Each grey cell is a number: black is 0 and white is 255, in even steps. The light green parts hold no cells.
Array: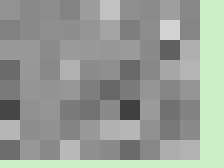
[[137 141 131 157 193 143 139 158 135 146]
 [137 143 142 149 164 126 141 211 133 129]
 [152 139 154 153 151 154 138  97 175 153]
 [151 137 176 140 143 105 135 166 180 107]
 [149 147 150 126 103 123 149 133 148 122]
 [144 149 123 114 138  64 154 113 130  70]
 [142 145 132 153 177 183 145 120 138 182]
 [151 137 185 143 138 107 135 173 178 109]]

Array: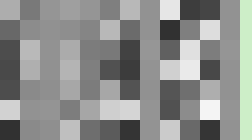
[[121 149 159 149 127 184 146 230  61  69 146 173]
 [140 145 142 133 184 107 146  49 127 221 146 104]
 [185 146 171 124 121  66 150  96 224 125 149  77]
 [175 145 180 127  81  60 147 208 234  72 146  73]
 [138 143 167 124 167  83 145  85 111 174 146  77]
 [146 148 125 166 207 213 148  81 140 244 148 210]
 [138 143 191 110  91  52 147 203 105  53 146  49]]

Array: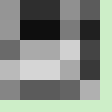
[[ 46  47 144  91 149]
 [ 14  15 123  32 150]
 [170 169 208  68 106]
 [213 213 169  57 186]
 [ 91  91 100 176 133]]

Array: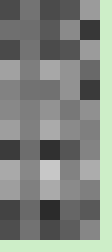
[[115  75  85 155  75]
 [110  89 138  55 111]
 [115  75  84 155  74]
 [126 167 147 105 161]
 [114 113 146  58 130]
 [126 146 120 144 136]
 [128 170 138 127 158]
 [109  48  85 131  59]
 [136 199 130 172 169]
 [128 170 138 127 158]
 [105  43 102  89  67]
 [114  73  93 134  78]]

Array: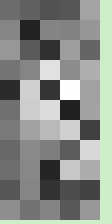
[[ 97  82  86 163 109]
 [ 34 132 130 150 133]
 [ 90  48 158 101 151]
 [133 225 140 174 117]
 [208  52 254 161  43]
 [205 220  32 162 112]
 [161 185 208  64 122]
 [138 126  92 215 104]
 [135  37 199 172 110]
 [133  51  77  67  87]
 [115 132  88 152 142]]

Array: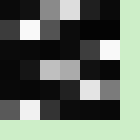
[[ 17 138 221  31  10  10]
 [249  83  12   4   4  59]
 [  9   6  12  61 249  11]
 [ 21 191 171  17   7   8]
 [  7  11  33 228 123   9]
 [241  51  12  10   8  89]]

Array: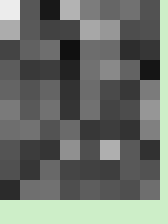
[[ 87  24 179 124 102 113  82 236]
 [ 89  66  68 167 151  77  80 172]
 [ 97 110  16 109 107  45  54  68]
 [ 57  61  34 113 137  99  21  92]
 [ 83 100  50 108  74  56 123 100]
 [ 89 113  52 113  68  76 150 122]
 [114  83 106  55  61  51 128 110]
 [ 60  53 144  79 175  89  49  84]
 [ 54 104  69  65  62  88  82  80]
 [111 113  78  93  85  79 110  43]]
